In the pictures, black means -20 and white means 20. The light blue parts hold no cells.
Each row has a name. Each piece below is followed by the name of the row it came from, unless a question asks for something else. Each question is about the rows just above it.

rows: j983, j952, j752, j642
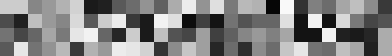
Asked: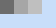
j983
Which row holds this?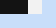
j752
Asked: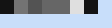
j952

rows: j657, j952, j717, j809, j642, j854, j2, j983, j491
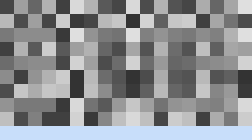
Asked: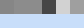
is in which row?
j642
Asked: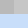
j952
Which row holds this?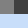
j491

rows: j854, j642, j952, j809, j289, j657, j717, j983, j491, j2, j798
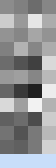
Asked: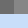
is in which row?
j854
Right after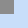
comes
[0]
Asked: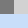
j798
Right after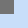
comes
[-7]
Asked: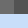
j289
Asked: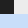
j717

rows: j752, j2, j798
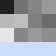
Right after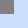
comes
[-3]
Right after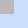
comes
[10]
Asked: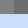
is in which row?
j2
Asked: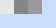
j798
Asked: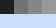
j752

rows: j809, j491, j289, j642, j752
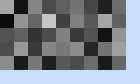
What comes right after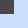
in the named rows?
[-15]
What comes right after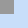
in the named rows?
[-11]

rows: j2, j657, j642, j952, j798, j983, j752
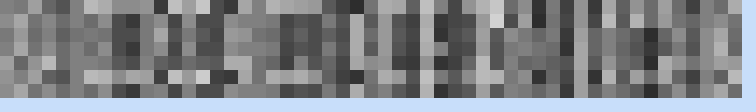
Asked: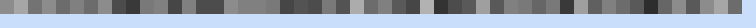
j752
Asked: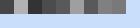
j752
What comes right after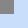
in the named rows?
[-3]

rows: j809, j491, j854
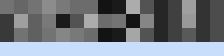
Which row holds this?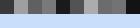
j491
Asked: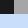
j854
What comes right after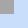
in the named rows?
[-7]
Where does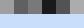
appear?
j491
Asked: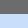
j809
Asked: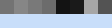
j854
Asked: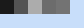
j491

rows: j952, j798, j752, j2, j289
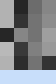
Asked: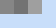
j752
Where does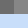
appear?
j952
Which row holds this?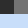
j289
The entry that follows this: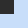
[-2]
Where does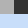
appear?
j798

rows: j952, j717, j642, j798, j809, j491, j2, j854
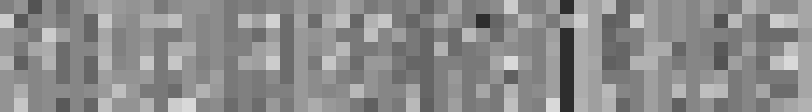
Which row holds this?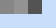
j717
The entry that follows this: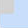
[-3]
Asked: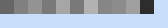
j2
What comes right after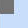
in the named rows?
[4]

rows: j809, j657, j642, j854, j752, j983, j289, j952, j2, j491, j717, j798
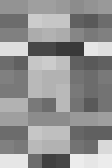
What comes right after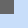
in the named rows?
[-5]
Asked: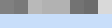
j717
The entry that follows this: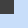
[-9]

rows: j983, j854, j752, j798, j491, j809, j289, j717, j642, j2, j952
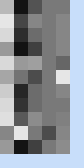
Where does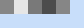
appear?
j2
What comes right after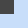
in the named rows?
[1]
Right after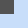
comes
[-1]
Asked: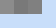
j642
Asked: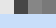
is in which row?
j854
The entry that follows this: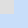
[-6]

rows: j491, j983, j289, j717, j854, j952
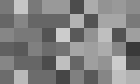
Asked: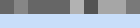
j983
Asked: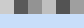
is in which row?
j289
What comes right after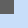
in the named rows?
[-6]
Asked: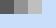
j289
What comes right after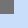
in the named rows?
[6]
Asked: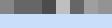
j854

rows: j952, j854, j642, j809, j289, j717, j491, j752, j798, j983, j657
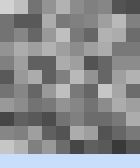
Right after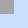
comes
[-3]
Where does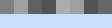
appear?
j983
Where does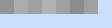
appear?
j809
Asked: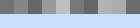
j642

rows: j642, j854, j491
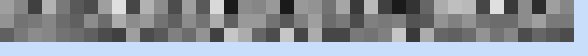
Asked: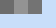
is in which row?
j491
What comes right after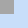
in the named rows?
[-11]
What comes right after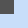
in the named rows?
[-6]
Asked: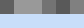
j854
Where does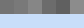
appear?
j854
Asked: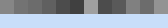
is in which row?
j491
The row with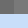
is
j854

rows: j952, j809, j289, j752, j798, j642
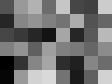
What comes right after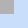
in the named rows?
[-3]
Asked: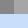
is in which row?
j798
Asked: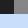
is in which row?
j798
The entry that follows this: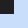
[1]
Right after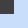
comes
[12]
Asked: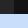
j289

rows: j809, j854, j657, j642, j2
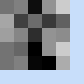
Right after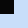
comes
[-20]
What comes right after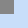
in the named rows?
[-13]

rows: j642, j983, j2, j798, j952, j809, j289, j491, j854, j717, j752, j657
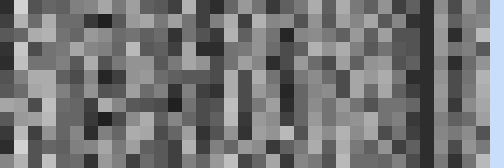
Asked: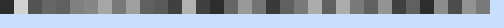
j642
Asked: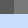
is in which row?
j952
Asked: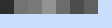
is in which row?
j798
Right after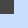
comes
[-4]

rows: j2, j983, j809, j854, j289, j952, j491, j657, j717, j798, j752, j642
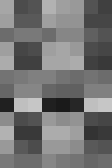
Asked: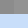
j717
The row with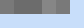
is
j642

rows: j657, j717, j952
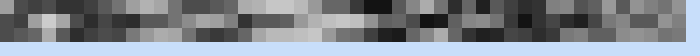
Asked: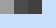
j657
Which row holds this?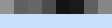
j717
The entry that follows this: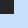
[-9]
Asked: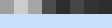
j717
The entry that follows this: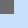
[-10]
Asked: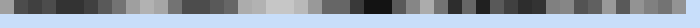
j657
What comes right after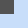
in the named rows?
[-5]

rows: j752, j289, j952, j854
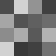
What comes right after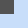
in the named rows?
[-5]
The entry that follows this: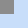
[7]
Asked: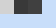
j854
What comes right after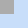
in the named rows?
[-6]
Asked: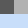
j952
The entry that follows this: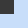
[-10]
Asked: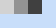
j752

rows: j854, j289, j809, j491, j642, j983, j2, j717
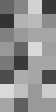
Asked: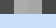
j983
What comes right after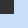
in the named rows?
[8]

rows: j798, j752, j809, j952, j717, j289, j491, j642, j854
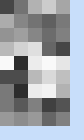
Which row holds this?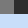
j491
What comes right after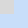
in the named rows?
[10]
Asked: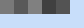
j642
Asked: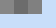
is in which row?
j809
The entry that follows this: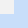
[8]
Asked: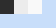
j717

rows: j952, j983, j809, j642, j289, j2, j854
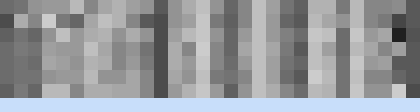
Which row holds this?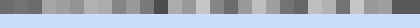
j289
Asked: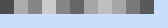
j642
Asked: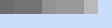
j2
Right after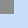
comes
[-6]
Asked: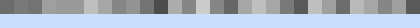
j642
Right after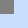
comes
[-3]

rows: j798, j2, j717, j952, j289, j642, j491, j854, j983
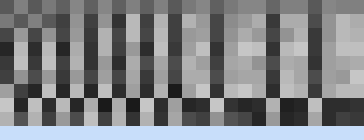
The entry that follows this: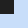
[-14]
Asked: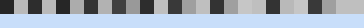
j952
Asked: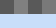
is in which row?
j798
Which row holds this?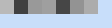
j717
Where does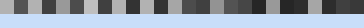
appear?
j983
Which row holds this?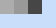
j717

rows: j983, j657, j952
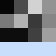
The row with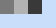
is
j657
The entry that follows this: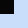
[-8]
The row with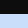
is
j952
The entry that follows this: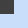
[5]

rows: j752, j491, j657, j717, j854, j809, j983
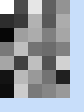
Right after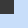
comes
[8]
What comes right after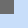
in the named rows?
[0]
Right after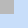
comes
[4]
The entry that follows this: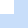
[-8]
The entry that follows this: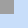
[7]
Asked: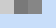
j983
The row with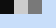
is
j983

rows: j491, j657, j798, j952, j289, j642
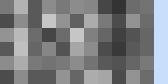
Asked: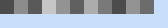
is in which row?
j657
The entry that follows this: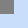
[-4]
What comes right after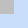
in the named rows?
[-4]
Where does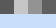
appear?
j657
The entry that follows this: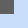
[7]
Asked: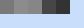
j491

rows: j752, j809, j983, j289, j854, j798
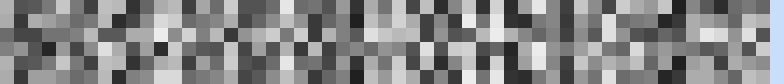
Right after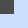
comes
[-4]
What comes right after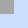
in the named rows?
[-3]
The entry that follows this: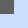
[9]

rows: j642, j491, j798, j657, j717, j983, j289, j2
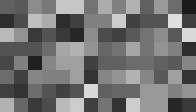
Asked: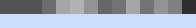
j657
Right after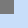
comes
[11]
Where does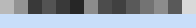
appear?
j798
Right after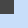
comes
[0]

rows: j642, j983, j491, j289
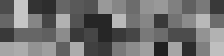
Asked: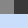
j983
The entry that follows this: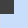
[-11]

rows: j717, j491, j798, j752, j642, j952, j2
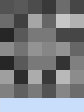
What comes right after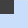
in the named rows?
[6]
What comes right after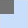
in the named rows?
[3]

